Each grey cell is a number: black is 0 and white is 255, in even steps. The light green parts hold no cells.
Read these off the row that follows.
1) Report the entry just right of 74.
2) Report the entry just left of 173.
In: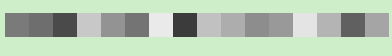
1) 200
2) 193

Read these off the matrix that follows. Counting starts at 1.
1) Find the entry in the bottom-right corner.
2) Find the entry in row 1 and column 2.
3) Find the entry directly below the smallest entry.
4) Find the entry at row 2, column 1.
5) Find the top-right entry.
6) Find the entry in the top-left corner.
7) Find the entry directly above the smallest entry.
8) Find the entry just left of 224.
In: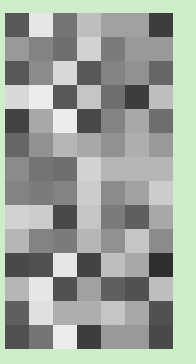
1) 73
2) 230
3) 190
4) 153
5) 61
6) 88
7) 139
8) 95

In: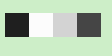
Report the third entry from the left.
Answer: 211
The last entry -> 69
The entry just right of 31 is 252

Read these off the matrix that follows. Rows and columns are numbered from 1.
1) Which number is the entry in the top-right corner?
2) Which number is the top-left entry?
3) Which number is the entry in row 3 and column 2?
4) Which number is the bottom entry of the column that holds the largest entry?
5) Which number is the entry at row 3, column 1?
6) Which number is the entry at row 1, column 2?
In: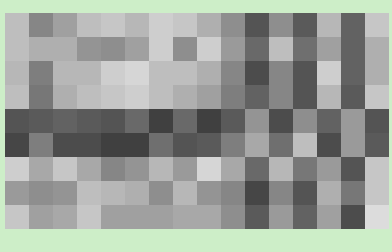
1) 198
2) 190
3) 126
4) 220
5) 183
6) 134

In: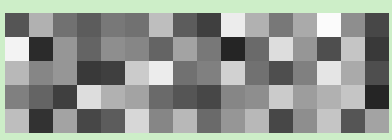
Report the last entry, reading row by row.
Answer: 163
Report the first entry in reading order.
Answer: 85
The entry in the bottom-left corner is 190
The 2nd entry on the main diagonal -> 43
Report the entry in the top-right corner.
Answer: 71
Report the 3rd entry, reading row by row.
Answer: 113
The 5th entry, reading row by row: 120
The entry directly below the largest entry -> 78
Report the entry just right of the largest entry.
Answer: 142
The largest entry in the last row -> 215
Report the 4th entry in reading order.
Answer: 92
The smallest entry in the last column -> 37
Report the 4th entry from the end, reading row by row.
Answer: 142
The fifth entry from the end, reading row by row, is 71
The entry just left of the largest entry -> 170
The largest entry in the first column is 243
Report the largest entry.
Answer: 251
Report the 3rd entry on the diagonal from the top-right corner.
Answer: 229
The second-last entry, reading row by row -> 85
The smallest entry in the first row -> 63
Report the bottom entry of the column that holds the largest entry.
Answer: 197

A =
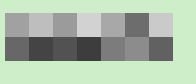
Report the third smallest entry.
82
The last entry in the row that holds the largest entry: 202
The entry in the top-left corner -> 161
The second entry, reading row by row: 190
